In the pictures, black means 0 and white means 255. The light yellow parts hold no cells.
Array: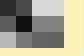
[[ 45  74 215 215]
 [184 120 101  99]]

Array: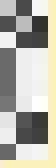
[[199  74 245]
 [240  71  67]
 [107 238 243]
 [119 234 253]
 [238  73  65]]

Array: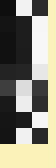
[[ 14 242  43]
 [ 17  29 247]
 [ 35  37 231]
 [ 25 237  45]
 [ 20 241  40]]

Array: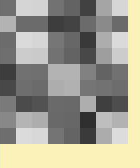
[[111 213 211 114  99  65 165 214]
 [108 218 214 118 103  57 173 218]
 [ 61 113 112 179 179 129  99 113]
 [122  75  82 106 105 174  63  77]
 [110 219 216 116 100  58 172 220]]

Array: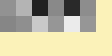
[[146 180  33 137  41 141]]

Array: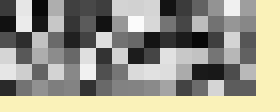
[[ 59 230   9 174  64  72  62 211 209 213  19  59  98 147 240 158]
 [ 80  45 194 106  32  67 222 114 104  20  48  27   8  63 212  86]
 [230 206  99 211 136 241  80 118 218 225 221 171  26  24  76 185]]

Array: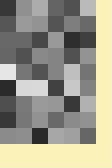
[[ 57 143 171 100  81 186]
 [104 104  72 152  45  64]
 [230 117  83 132 191 115]
 [ 79 121 154 151  56 177]
 [139 142  41 167 160 101]]
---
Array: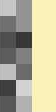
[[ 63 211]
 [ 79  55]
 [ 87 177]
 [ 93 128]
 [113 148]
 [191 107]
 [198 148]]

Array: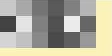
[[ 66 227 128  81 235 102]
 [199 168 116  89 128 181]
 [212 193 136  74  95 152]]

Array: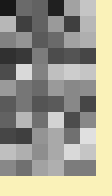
[[ 24 106  98  32 162 197]
 [ 48  56 124  76  84  70]
 [ 70  63 148 169 112 224]
 [ 76 217 130 191 205 197]
 [ 90 118  84  90 136  70]
 [ 98 183 112 211  76 136]
 [130 148  90 106 162 175]
 [136 112 162 175 124 124]
 [154 118 106 154 136 142]
 [183  63  98 154  63 183]
 [191 175 142 169 217 197]]

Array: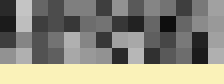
[[ 27 190  62  76  55 109 115  55  34 102  14 102 139 153]
 [ 42 196 102  76 127 127  62 146  89 133 115  62 121 161]
 [ 62 133  82 115 176 133  55 161 168  95  70 121  34 161]
 [146 176  82  95 168 153 146  42 183  48  89 109  27 176]]

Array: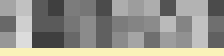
[[104 207  90  90 118 139  96 124 132 139 186 132 193 111]
 [151 220  63  63 104 139  96 139 165 111 157 145 193  96]
 [165 193  90  63 124 118  75 173 157 173  83 179 179  75]]

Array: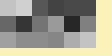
[[103  53 116 154  39 128]
 [160 140 140 134 173 195]
 [195 208  87  67  73  73]]

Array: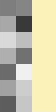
[[ 93 198]
 [107 240]
 [126 133]
 [162 205]
 [168  57]
 [175 113]
 [217 190]]
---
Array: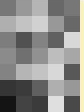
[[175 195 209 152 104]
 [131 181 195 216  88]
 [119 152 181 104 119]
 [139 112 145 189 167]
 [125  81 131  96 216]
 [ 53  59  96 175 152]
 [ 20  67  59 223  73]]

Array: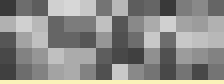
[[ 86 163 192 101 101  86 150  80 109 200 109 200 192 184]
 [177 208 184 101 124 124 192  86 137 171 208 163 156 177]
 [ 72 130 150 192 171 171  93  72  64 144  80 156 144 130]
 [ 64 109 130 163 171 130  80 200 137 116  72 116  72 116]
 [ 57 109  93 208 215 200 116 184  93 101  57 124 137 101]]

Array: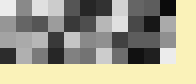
[[236 137 224 204  85  38  50 210 101  93  11]
 [163 170 183  57 197 137 144  65  93  93 144]
 [ 44 176 122  38 129 115 204 109  17  31 236]
 [150 101  85 156  57  78 183 224  72  23 170]]

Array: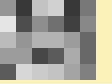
[[ 91 215 203 195 164 128]
 [149  56 195 209  56 120]
 [187 149 179 179 156 104]
 [229  77 142 112  64 136]
 [156 156  71  91 171 104]]

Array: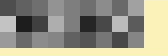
[[154 105 140 133  97  84 118  72 133]
 [ 78  97 111 147 126 111 140 105 161]
 [195  29  64 174 126  37  72 187  91]]

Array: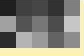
[[ 44 180 154  99 140]
 [161  83 119  76 198]
 [ 32  64  70  50 127]]

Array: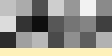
[[ 43 159 185  73 143  94 177]
 [192 171  80 206 151 242 137]
 [220  51  13  86 116 131  65]]
